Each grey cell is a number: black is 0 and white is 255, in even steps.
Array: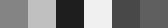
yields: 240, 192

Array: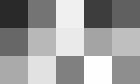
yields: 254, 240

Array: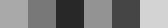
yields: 211, 169

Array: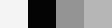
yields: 244, 182

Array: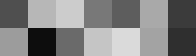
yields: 218, 204

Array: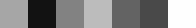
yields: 254, 188

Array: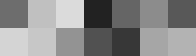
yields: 219, 212
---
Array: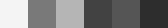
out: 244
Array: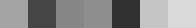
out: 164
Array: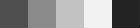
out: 79
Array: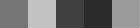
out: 117
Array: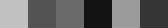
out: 192
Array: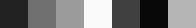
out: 34
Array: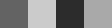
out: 99
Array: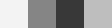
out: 243
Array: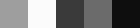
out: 158
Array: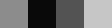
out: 140
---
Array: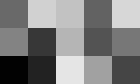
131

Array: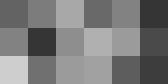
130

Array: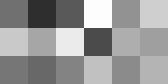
201

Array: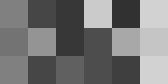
115

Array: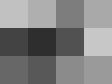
67

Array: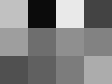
158

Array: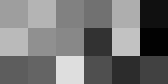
186

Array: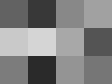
201
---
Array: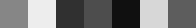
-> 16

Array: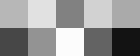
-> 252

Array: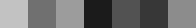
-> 82

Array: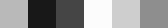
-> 252

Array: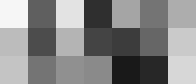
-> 25

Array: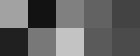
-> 195

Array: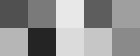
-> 219

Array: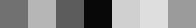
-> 208
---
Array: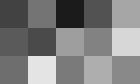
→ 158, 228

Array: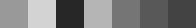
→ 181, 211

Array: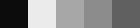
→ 167, 235

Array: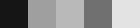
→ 185, 227

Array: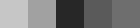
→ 39, 198

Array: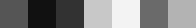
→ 200, 243
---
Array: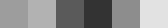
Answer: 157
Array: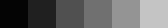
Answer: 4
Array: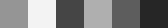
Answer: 149
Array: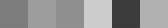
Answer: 124
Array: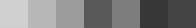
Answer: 208
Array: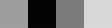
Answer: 158
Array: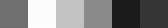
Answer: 111
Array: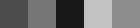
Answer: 76
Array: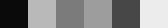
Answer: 10
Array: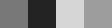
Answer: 120
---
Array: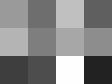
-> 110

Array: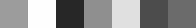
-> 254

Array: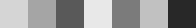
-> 165

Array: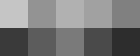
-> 147

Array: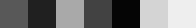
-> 32

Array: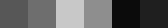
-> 110

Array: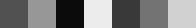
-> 151

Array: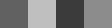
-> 191

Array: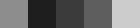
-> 30

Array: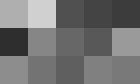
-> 208
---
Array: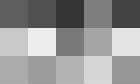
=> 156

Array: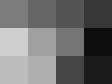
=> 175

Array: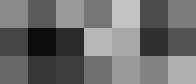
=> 54

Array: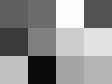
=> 10

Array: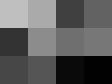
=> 85

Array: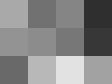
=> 184

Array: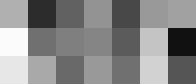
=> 169

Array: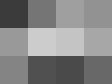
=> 80
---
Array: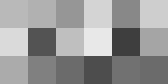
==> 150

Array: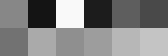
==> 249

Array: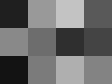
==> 195

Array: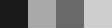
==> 105

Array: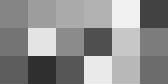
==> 170

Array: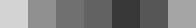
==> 112

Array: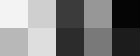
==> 59

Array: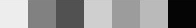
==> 81

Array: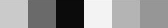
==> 11

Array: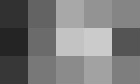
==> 168
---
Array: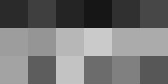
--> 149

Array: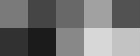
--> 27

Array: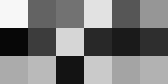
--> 60

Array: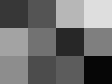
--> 114

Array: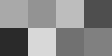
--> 216

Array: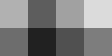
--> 33

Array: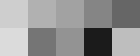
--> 117

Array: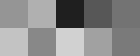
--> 136
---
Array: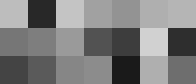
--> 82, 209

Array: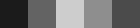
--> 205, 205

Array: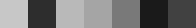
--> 165, 199

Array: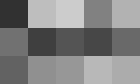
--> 84, 204

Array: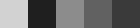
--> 140, 210

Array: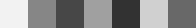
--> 160, 242

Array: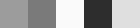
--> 250, 250

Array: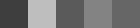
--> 90, 190

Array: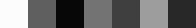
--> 115, 252

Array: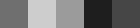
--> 155, 205
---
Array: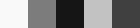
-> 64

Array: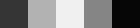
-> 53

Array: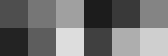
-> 35

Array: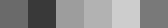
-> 106

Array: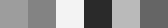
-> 101

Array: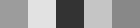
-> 136

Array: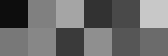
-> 50

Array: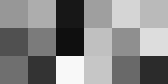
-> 23

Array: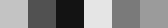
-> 81
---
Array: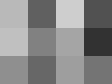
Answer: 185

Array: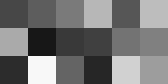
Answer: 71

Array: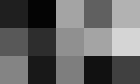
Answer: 31

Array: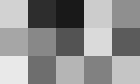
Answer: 210

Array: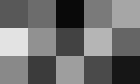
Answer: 88

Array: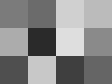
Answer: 123

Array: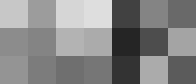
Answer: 199

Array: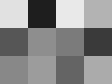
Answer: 225

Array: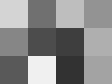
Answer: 212
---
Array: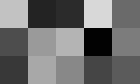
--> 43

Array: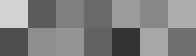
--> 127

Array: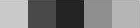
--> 35

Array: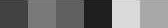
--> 95

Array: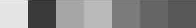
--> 166

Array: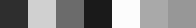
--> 107
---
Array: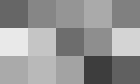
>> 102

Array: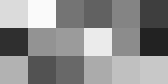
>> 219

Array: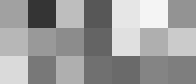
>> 161

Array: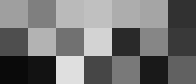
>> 159

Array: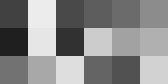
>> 65

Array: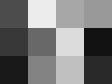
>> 76

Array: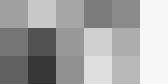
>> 160
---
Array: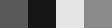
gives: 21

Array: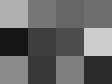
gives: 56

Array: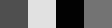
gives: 225

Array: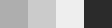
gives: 203

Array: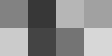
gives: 68

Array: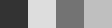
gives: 221

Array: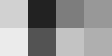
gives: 83
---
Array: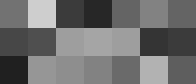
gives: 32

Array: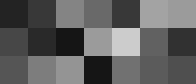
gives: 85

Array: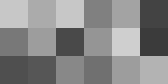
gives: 79

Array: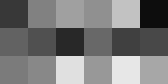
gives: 123

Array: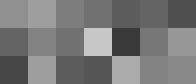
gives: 71

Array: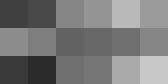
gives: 57

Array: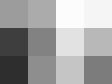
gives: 46
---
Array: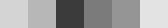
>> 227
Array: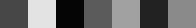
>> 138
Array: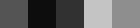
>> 142
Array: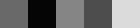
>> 219
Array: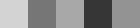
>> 147
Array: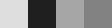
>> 130
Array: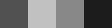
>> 28
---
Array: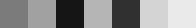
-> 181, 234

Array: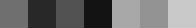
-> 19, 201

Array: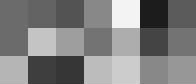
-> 115, 243

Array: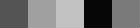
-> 194, 194

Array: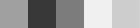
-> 124, 240

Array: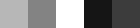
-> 255, 255

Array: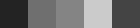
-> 132, 203

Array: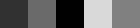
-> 1, 217

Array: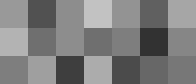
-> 111, 194
